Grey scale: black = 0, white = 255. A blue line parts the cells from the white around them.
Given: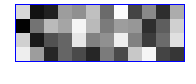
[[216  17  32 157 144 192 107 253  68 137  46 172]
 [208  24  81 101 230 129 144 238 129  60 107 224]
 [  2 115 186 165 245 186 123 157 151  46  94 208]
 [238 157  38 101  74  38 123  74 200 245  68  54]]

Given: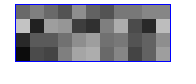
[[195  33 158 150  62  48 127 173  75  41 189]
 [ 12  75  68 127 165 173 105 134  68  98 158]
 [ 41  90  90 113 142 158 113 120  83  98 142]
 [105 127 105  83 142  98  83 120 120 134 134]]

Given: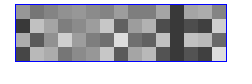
[[172  90 145 207 157 126 111 221 111  97 193  57 193 185 105]
 [151 118 132 145 151 139 132 157 126 126 165  57 165 172 132]
 [ 70 185 172 118 139 151 199  90 165 185  83  57  83  64 221]
 [ 57 193 165 126 139 157 199  97 157 178  77  57  77  64 207]]

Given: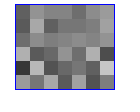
[[176  90 104 147 110 176  77]
 [155 118 168  90 161  83 126]
 [110 140 126 132 140 132 147]
 [ 96 147 132 132 110 140 155]
 [ 90 168  96 118 118 126 161]
 [ 55 184  83 104 118  96 198]]

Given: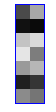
[[ 17  10]
 [ 32  53]
 [139 117]
 [229 125]
 [ 74 167]
 [154 182]
 [195 217]]

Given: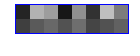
[[ 63  90 104  82 110  69  82  97]
 [ 36 178 157  23 144  50 191 124]]

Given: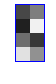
[[110  55]
 [ 71 126]
 [225 145]
 [ 32 241]]
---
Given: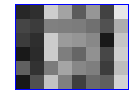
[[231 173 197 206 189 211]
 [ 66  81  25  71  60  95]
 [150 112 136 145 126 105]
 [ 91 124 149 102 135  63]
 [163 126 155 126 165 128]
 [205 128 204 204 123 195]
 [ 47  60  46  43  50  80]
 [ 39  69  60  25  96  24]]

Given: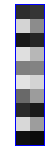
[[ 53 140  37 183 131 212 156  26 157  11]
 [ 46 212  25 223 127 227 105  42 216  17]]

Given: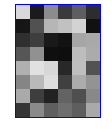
[[ 45  17 169 171  82 147 136 169]
 [ 94 211 166 189 191 172  79  94]
 [ 58 193  18  14  40  64  99 110]
 [140 182  25  15 215 221  34  95]
 [ 27  81  62 145 225 185  62 138]
 [217  22  47  86 176 133 170  53]]

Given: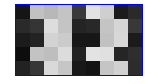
[[ 42  56  27  46  44]
 [ 27 214 216  37 209]
 [207 196 193 224 197]
 [226  40  23 227  19]
 [ 57  36  23  34  24]
 [196 196 203 220 198]
 [184 221 211 190 217]
 [193  53  35 195  54]
 [ 21  42  27  13  34]]

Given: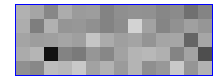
[[132 150 166  78 178]
 [112 160 101 163 149]
 [139 145 166 132 201]
 [135 133 165 176 152]
 [145 162 148 184 143]
 [146 211 164 180 180]
 [143 141 159 162 155]
 [131 131 171 135 178]
 [157 144 197 150 162]
 [155 151 159 122 201]
 [172 149 165 131 184]
 [135 177 159  17 189]
 [165 126 157 181 136]
 [177 173 164 171 144]]

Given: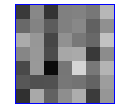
[[183 144 194 140 180 157 150]
 [119  97 104  57 120  99  59]
 [130 136 120 170 213 115 173]
 [128 128 145 167 118 119 142]
 [ 52  92  70  75  11  81  98]
 [136 131 151 152 153  80 169]
 [ 58 105 171 134  73  87  48]]

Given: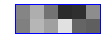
[[141  95]
 [ 47 101]
 [ 43 225]
 [115 160]
 [174 182]
 [133 128]]
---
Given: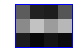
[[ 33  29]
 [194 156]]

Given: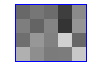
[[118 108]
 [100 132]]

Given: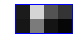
[[213  83]
 [123  20]]

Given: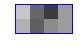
[[103  59]
 [ 95 140]]

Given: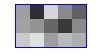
[[ 47 213]
 [148 103]]

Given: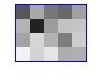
[[168 119]
 [ 34 157]]

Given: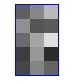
[[135 185]
 [ 85  91]]
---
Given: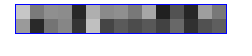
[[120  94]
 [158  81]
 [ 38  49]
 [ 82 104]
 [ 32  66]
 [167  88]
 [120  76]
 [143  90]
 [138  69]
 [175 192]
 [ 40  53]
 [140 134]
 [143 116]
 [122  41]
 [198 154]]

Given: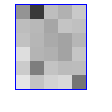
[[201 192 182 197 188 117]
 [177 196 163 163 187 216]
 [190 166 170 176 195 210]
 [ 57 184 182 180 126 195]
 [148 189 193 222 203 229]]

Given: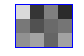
[[ 43 117 162]
 [127 106 101]
 [ 53  81 163]
 [218 120 145]]

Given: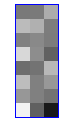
[[172 125 124  97 184 152 115  25]
 [122 176 137 141 115 128 128  96]
 [121 187 129 216 109 189 151 242]]

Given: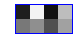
[[189 161]
 [ 17  80]
 [243 143]
 [ 30 120]]

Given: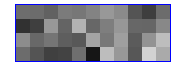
[[108 136 189 170]
 [ 62 102 147 210]
 [ 84 103  91  87]
 [139 151 159 152]
 [152 126 120 189]
 [131 103 164  22]
 [119 179  88 111]
 [123 100  94  67]
 [ 97 152 117  64]
 [108  63 104  84]
 [109  49 140 108]]

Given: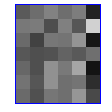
[[ 34 209  22 111  20  45  73]
 [125  86 148  89 166 116 150]
 [110 128 116  99 121 111 111]
 [130  78 119  82 145 145 118]
 [109 123  66  79  79  86  80]
 [ 90 120 106  87 103 115 106]]
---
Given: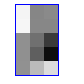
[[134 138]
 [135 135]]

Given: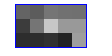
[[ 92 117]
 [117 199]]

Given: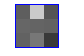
[[202  84]
 [100  98]]

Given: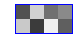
[[209 112]
 [ 59 240]]

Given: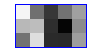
[[112  55]
 [189  46]]

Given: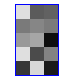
[[ 91  97]
 [134 123]]

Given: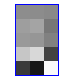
[[140 137]
 [164 119]]

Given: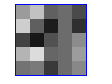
[[193  96]
 [ 95  28]]

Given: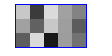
[[ 59 219]
 [ 97 200]]
